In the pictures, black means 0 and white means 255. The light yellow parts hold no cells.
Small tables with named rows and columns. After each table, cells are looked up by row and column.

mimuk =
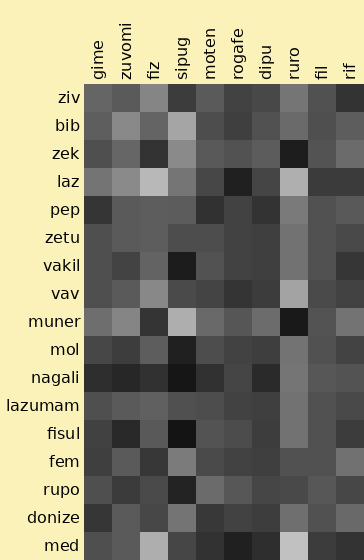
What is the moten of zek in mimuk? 89
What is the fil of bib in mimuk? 79
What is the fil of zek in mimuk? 83
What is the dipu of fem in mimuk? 63
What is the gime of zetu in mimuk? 79
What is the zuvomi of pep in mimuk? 90
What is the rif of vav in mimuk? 66
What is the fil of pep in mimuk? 81
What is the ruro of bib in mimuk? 106
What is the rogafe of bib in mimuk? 63
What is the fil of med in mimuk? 60
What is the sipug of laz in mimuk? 117
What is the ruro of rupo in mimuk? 73
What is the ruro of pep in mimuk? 122
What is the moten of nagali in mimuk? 49
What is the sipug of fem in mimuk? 123
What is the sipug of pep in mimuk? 92
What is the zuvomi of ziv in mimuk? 90

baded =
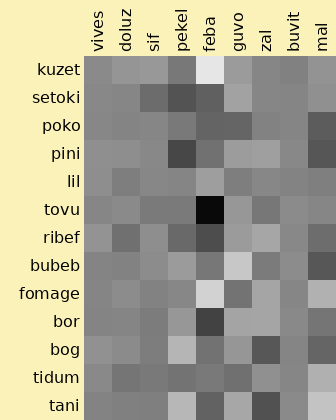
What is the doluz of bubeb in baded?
130
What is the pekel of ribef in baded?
105
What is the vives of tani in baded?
131
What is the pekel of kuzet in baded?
120
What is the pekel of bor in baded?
151
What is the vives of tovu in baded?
134
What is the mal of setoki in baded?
144
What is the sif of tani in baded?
127
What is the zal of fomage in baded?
165
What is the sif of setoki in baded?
108
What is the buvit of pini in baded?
136
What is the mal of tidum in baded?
176
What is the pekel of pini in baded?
71
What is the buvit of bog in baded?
133
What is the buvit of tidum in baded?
134
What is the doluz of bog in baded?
139
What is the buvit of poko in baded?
133
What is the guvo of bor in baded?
164
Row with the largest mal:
tani

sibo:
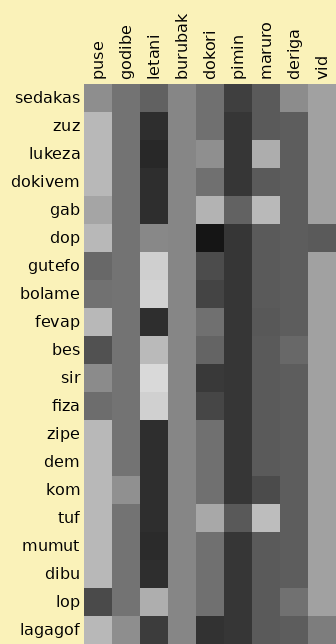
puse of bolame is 113
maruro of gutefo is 90
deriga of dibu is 93
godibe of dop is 115
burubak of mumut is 134
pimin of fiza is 54
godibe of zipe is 115
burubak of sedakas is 134
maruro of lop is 90
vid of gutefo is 161
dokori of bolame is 68
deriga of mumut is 93
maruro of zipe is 90
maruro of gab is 185
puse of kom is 184
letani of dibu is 46
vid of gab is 161
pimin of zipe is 54
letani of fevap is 46
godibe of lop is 115
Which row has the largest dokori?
gab

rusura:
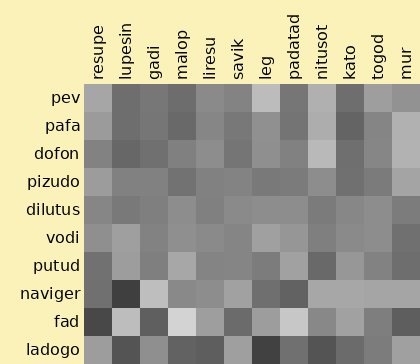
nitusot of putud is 105
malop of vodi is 143
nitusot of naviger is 167
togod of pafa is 133
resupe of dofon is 130
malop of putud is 167
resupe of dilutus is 134
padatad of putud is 161
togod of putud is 130
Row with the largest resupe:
pev

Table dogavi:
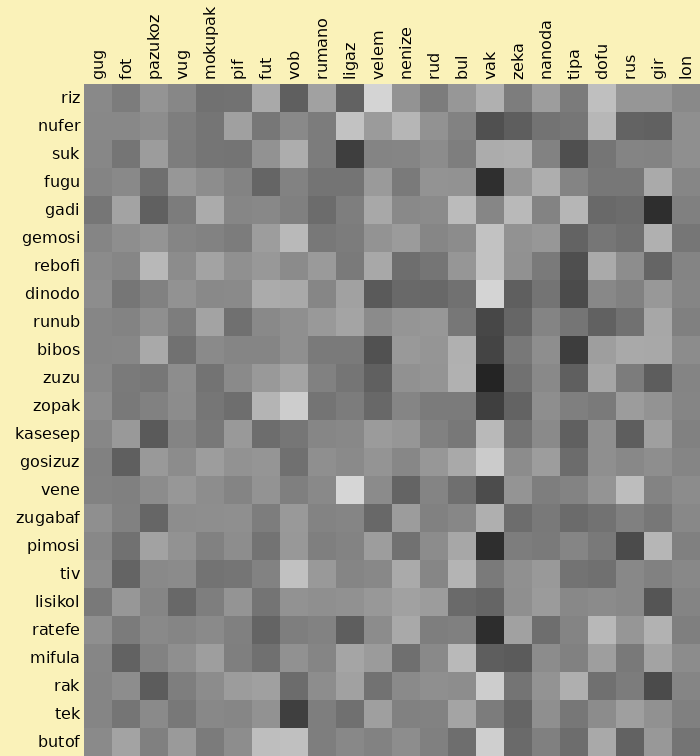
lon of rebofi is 132
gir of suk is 131
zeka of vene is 148
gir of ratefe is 178
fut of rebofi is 152
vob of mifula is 145
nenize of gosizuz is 135
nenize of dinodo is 105
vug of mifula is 143
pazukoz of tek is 138
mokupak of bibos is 138
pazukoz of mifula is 130
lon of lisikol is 132
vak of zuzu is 36
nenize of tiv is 170
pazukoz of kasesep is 90
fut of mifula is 112
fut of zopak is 180
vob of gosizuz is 112

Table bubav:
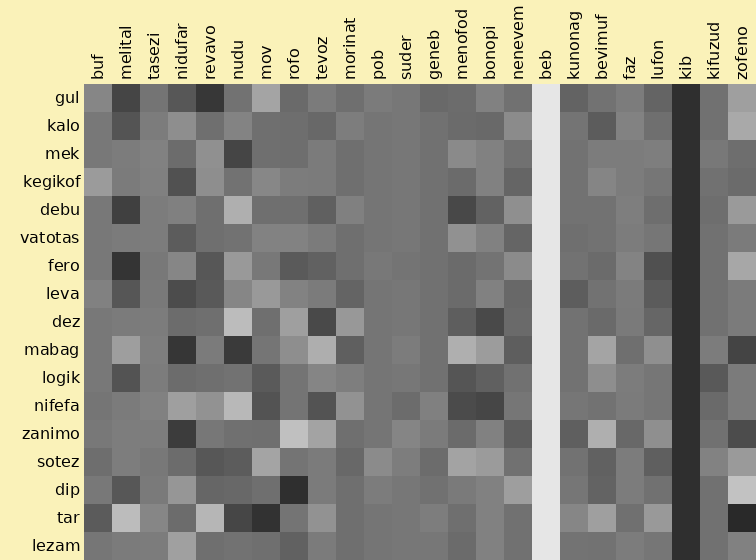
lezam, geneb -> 119
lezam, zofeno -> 129
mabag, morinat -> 95
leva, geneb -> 113
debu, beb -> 230
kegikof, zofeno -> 107
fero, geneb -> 113
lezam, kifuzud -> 113
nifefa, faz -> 123
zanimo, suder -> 133
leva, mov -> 153
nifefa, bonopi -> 70
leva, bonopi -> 129

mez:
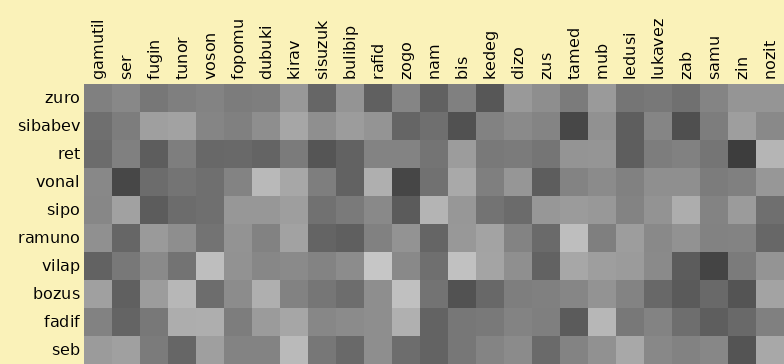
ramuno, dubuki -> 130
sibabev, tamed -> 71
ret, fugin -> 93
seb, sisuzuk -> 119
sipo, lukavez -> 147
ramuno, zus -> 106
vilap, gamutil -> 98
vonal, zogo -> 70
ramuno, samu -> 130
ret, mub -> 149
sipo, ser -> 161
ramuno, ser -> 102
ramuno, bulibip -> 95
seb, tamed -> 131
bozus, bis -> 82

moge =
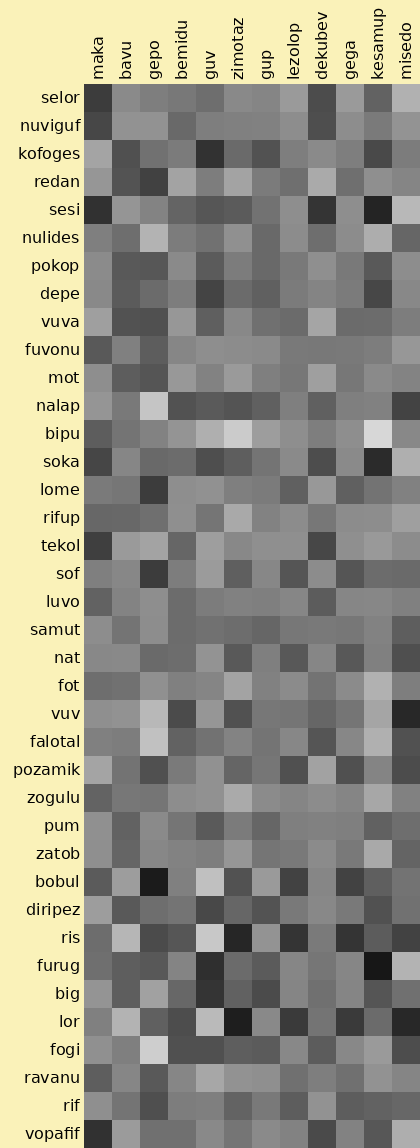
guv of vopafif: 137
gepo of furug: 88
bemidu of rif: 125
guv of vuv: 150
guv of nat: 147
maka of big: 148
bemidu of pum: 117
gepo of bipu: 130
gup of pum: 102
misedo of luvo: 128
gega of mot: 119
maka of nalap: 149
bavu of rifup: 104
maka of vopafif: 49
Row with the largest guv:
ris

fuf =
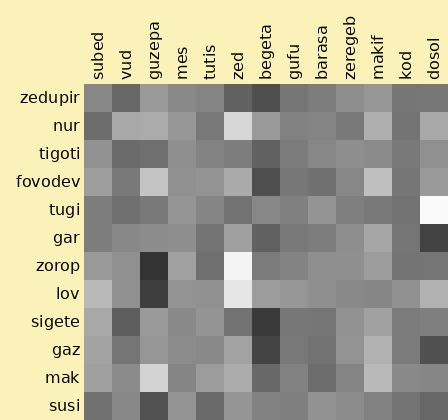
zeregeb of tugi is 127
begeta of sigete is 58
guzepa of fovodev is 196
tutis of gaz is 137
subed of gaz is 163
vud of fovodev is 121
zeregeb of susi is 140
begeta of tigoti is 97
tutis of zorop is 111
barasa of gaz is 114
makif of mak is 185

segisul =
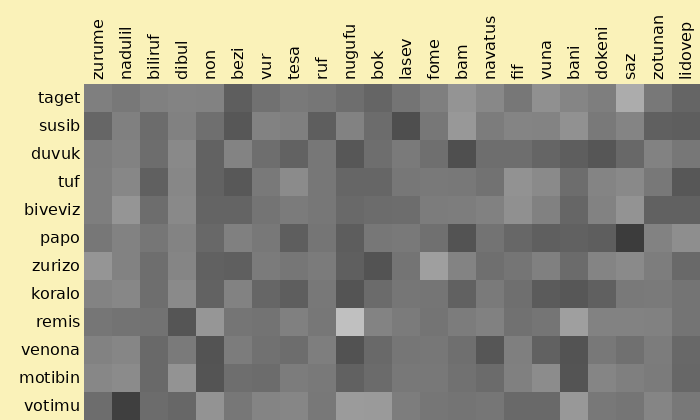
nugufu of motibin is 97
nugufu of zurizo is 95
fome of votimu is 118
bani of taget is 133
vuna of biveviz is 129
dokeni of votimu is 120
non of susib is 111
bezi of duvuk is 131
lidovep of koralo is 116
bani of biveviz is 102
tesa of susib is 127
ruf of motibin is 121
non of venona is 83
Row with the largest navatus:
taget

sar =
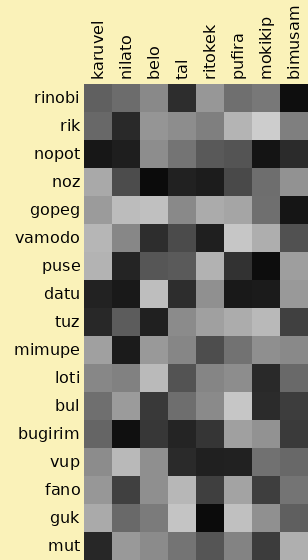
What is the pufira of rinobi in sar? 111
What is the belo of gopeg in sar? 192
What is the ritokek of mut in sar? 85
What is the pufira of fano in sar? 163
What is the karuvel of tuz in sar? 40
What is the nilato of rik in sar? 41
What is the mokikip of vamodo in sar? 174
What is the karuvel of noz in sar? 169

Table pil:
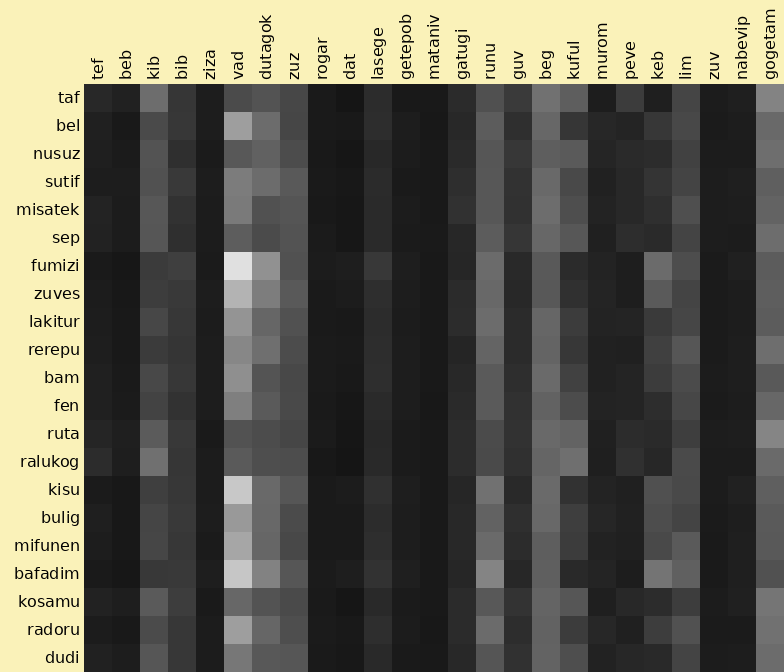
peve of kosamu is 40
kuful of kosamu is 86
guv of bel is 47
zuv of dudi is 28
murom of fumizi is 35
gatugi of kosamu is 43
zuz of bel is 70
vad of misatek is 122
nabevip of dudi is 29
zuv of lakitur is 27
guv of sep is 54
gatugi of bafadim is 38

